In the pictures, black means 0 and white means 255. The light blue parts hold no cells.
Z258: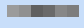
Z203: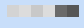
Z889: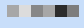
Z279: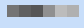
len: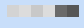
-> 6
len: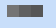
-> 3

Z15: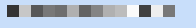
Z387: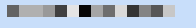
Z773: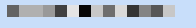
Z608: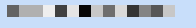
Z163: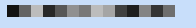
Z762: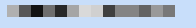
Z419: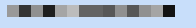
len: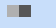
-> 2
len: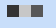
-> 3

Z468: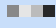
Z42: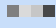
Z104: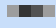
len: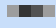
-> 4
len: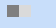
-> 2
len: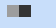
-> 2
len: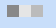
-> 3

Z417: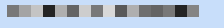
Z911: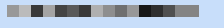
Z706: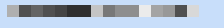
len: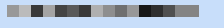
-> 16
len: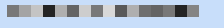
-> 16
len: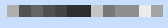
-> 13
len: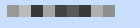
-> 9
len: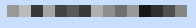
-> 15
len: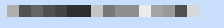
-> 16
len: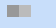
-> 2

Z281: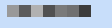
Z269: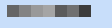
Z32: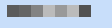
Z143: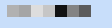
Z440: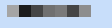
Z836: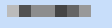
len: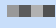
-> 4
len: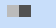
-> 2

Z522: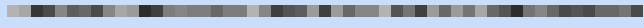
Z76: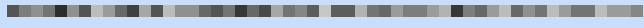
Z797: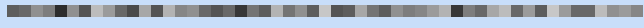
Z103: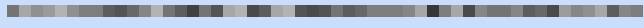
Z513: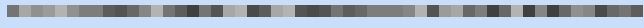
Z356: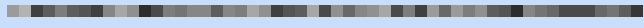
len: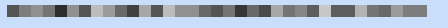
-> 35
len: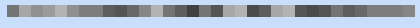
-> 34
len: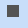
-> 1
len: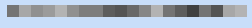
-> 20
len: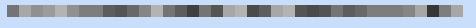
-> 38
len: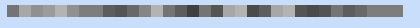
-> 33
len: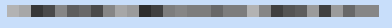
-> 31

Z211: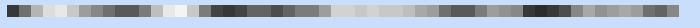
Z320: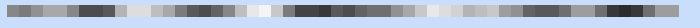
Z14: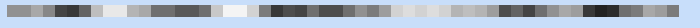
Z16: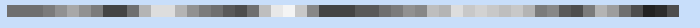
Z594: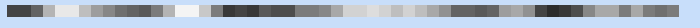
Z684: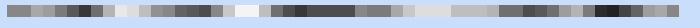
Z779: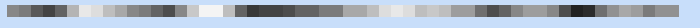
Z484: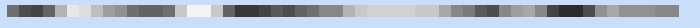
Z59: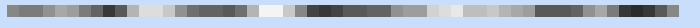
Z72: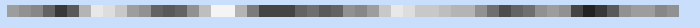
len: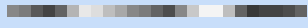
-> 25
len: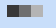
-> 3
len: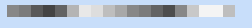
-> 19

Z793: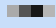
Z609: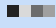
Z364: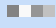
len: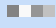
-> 4
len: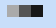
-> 3
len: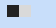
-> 2
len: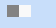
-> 2
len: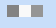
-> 3

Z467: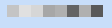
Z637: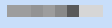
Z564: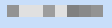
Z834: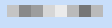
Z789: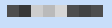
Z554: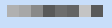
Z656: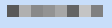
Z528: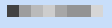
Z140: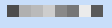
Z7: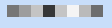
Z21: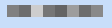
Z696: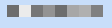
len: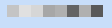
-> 8
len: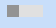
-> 3
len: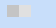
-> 2
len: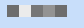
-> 5
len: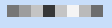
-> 8
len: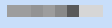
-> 8

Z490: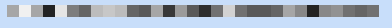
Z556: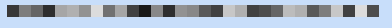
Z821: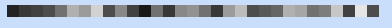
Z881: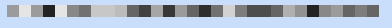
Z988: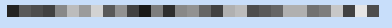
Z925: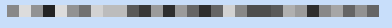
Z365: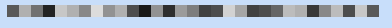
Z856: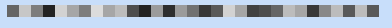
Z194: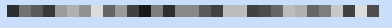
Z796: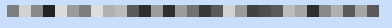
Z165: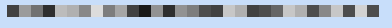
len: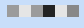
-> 6
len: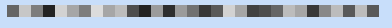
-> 31
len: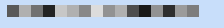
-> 16
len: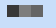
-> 3
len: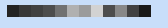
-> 12
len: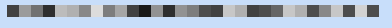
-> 31

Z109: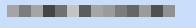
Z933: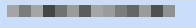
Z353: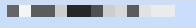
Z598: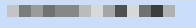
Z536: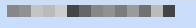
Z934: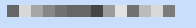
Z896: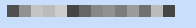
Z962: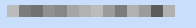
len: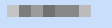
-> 7
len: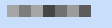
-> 7
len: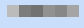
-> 6
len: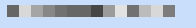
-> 14
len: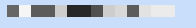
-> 14

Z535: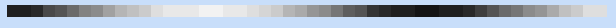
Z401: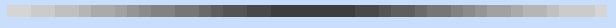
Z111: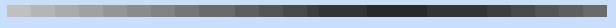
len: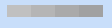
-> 8
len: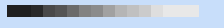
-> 16
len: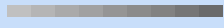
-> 18
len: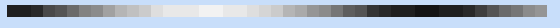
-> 45

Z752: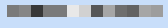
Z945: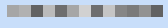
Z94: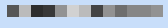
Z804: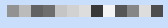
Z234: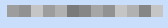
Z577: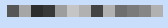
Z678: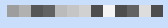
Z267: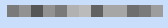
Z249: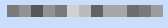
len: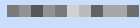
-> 11
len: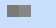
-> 2

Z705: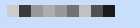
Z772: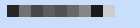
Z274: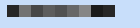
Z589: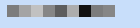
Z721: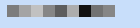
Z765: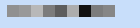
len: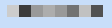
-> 8
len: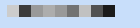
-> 9

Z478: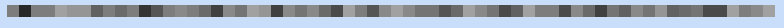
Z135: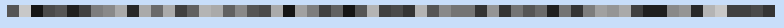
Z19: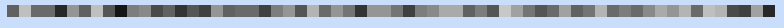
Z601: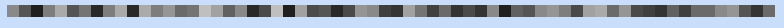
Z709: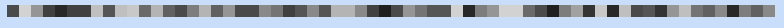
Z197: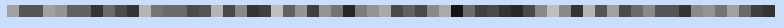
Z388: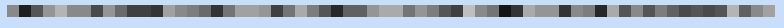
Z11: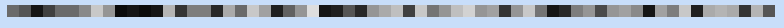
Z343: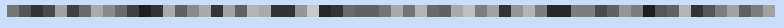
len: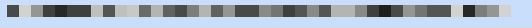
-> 42
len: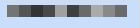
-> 10
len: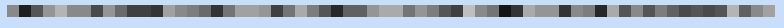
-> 64
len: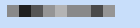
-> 9
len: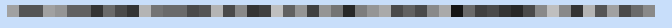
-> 54
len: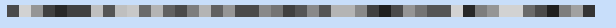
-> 49
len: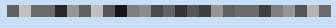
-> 27

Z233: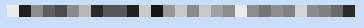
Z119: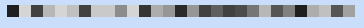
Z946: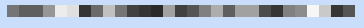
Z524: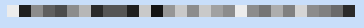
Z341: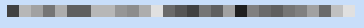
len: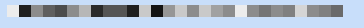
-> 28
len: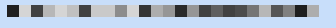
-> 26

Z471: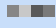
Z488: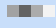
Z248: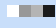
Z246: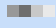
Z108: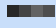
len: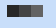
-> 3
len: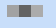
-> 3
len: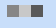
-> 3
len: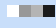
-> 4
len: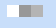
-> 3
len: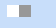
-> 2

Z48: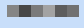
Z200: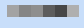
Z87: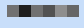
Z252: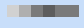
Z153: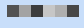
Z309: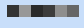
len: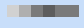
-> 6
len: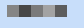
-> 5
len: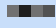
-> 4
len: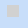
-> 1
